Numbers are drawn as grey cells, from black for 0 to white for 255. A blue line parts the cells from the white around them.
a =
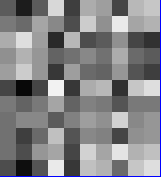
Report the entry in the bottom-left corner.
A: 77
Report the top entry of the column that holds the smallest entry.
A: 28
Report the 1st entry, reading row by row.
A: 91
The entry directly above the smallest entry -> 204
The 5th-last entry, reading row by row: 192
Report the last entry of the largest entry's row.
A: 222
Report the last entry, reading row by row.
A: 222
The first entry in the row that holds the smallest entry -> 69
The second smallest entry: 14
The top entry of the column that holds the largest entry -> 216
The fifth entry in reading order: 62
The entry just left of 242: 69
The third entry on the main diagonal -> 158
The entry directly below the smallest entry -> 99
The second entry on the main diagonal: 106
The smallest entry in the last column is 49
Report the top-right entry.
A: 198
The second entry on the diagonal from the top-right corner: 165
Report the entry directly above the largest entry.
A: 55
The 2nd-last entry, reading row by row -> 198
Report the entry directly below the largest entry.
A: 165
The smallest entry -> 8

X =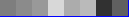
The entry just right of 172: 186
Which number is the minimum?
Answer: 49

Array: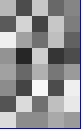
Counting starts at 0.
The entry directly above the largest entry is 176
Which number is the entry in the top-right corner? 133
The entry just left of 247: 68
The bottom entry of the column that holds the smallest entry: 140
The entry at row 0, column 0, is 184
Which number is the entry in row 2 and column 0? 239
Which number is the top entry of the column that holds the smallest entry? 76
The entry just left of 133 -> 104
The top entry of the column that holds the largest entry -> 199
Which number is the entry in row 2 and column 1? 161
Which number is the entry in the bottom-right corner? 154
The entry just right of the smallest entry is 205

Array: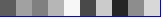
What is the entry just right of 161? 128
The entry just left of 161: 93

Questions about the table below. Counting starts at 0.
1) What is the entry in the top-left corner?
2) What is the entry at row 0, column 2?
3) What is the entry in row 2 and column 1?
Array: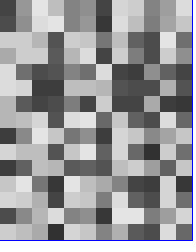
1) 68
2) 228
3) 205

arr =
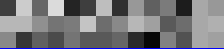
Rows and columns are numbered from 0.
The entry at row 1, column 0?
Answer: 183
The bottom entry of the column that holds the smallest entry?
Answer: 7
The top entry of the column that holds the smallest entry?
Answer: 96
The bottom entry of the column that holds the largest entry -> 75
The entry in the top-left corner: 62
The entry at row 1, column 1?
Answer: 183
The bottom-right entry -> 160
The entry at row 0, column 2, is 102
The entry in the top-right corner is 152
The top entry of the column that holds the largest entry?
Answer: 219
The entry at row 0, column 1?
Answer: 204
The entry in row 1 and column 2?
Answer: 144
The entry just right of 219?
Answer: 36
